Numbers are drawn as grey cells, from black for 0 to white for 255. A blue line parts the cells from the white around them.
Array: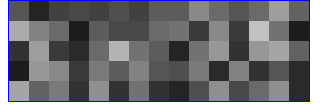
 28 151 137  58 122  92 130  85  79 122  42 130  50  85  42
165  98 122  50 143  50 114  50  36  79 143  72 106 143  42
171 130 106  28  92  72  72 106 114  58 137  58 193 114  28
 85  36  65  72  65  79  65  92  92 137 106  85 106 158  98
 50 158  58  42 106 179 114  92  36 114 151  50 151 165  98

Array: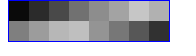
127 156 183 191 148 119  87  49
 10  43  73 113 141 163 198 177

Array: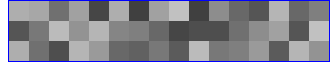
 85 120 187 147 181 133 127 104  70  78  78 112 141 161  85 193
174 167 112 161  70 174  64 161 193  64 141 104  85 181 104 127
174 112  78 181 154 104  97 120  91 187 120 127 154  91 181 147

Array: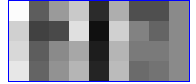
252  93 154 201  43 174  79  79 138
231 100 146 181  36 187 107 115 138
216  93 138 167  29 181 122 122 138
208  65  73 224  16 208 130 100 138

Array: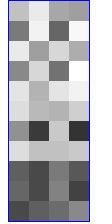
228 179 228 242
234 159 215 173
145  58 201  51
221 193 193 201
221 185 179 207
193 234 167 159
102  73 130  66
 95  73 122  88
137 215 114 255
 73  95 108 137
122 242 102 248

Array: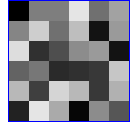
184  63 213 184  56 177
 34 229 170   6 140  86
  0 126 126 229 112 162
133 206 112 190  19 154
221  48  78 140 154  19
 99 119  42  48  56 198

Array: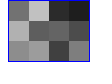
177  94 100  76
141 156  64 126
114 193  43  30
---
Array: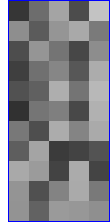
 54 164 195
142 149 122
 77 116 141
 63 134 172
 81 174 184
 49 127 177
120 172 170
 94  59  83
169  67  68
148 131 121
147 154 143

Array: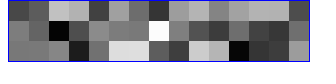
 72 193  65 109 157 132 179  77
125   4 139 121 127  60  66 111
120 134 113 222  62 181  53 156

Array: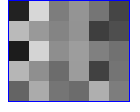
 34 125 117
186 132  62
 28 142 128
182 108  65
100 117 175

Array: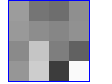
156 110
153 134
138 126
150  60

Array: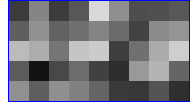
 59  60 217  78  88
 95  98 132  66 149
187 117 203 112 206
 91  72  65 153 101
144 143 100  55  47

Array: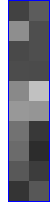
 66
142
 73
 76
137
152
114
107
 88
 52
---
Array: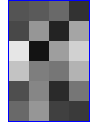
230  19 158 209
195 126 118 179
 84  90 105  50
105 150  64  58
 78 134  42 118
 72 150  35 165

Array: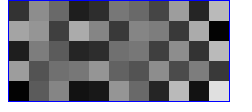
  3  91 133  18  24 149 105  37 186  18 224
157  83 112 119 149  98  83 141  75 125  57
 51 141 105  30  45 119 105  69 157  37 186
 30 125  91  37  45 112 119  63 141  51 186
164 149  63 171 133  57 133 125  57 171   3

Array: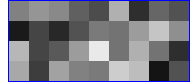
168  61 162 129 122 205 189  20  82
129 149 137  96  76 176  46 102  82
183  69  89 156 233 115 176 115  46
 26  69  40  82 122 115 156 197 143

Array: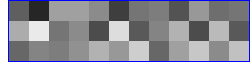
 95  38 160 160 139  62 117 125  83 152 110 117
103 132 125 145 178 152 206 103 160 199 139 193
172 234 117 139  76 221  89 132 178  76 186  89

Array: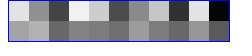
164 178 104 132 124 111 156 124 104 150  90
227 144  68 241 205  76 138 198  49 227   5

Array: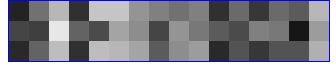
 69  63 231  99  75 164 141  69 148 120  91  75 128 120  22 156
 41  99 189  48 189 183 164  91 141 156  41  83  55  83  83 176
 35 113 183  48 197 197 148 128 113 128  48 106  55 106  91 183
